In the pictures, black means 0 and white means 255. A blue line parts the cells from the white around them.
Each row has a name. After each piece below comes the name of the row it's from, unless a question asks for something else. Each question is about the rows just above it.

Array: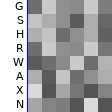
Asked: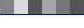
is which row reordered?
X
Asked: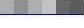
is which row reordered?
S
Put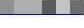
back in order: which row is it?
A
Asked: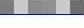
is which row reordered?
G

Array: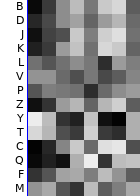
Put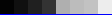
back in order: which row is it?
Y
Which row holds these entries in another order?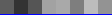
F
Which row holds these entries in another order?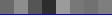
P
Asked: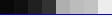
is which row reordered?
Q
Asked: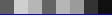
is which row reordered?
Z

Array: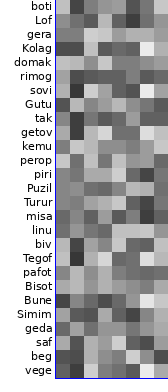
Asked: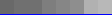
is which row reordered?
pafot
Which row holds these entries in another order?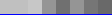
linu
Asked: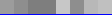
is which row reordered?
domak
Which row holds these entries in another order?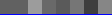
tak

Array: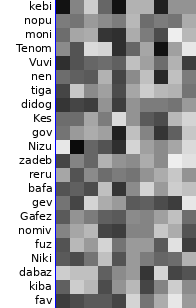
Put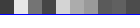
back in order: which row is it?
gev
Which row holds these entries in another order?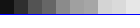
Tenom
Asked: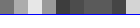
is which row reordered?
fav
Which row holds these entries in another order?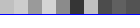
bafa
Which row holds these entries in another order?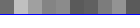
Gafez
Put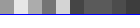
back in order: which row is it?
fav

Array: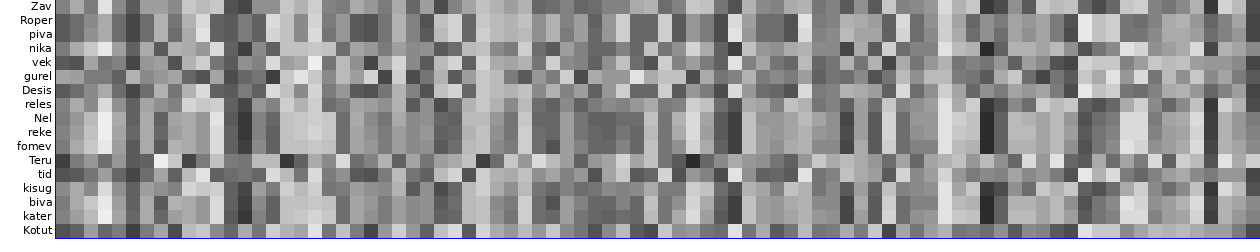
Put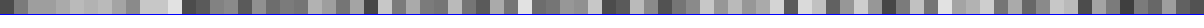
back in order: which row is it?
Kotut
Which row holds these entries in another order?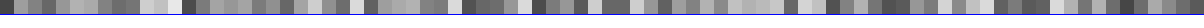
Desis
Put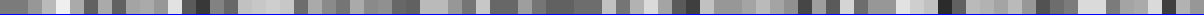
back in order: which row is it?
Nel
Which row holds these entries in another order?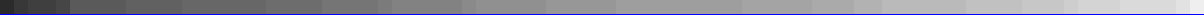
kater
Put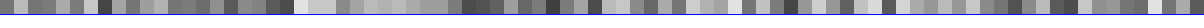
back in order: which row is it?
Kotut
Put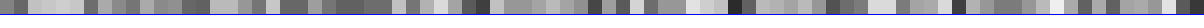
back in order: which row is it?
Nel

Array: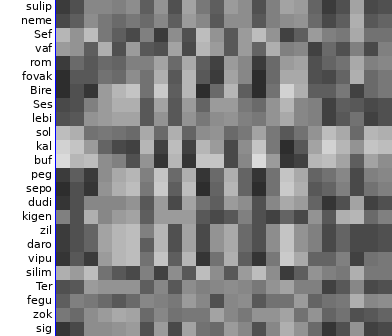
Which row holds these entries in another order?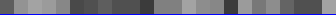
sulip
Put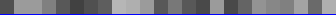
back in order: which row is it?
Ses
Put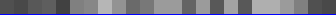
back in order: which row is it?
Ses
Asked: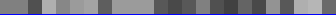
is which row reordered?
kigen

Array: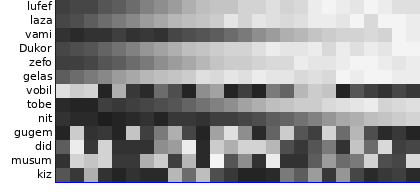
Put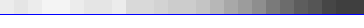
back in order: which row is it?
zefo
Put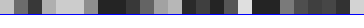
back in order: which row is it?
vobil
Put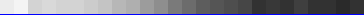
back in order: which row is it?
vami
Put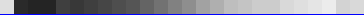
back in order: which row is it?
tobe
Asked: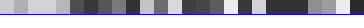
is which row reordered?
did
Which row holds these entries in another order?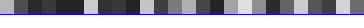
gugem
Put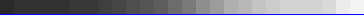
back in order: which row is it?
musum

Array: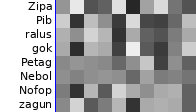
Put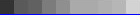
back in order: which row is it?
Nofop
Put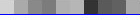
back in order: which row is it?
zagun
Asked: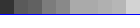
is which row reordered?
zagun
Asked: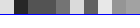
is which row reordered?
Zipa

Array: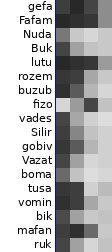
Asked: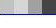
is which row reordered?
ruk
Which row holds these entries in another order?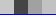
Buk

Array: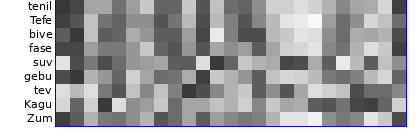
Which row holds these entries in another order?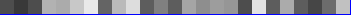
bive
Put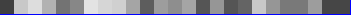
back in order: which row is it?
fase
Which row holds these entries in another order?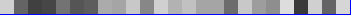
Kagu
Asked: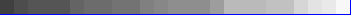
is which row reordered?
Tefe
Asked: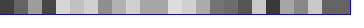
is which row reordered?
tenil
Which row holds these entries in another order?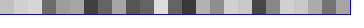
tenil

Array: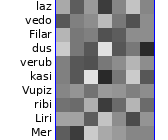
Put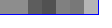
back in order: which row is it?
Filar
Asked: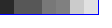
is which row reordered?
kasi
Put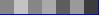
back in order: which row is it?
laz
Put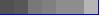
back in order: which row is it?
verub
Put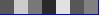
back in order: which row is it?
kasi
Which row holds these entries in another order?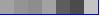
Liri
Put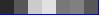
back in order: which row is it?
kasi

